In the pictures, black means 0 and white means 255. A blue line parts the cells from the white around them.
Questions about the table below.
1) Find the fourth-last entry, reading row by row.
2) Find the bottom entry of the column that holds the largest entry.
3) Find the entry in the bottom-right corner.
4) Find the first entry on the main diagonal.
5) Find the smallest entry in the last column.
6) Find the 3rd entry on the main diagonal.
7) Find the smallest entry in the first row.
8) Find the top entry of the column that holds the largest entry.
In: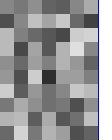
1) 179
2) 79
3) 99
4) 135
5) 66
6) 105
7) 93
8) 135

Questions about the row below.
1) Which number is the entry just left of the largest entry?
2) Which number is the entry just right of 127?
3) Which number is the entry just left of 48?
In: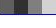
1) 127
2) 210
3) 95

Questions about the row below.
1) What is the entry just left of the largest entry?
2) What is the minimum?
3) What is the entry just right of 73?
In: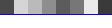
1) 119
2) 58
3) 213

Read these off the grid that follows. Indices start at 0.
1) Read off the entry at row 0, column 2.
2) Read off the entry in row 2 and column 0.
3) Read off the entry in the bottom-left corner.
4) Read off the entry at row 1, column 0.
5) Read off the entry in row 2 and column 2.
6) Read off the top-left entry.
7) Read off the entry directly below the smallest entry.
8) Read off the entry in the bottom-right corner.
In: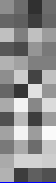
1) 48
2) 192
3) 178
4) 102
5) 192
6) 142
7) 61
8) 80
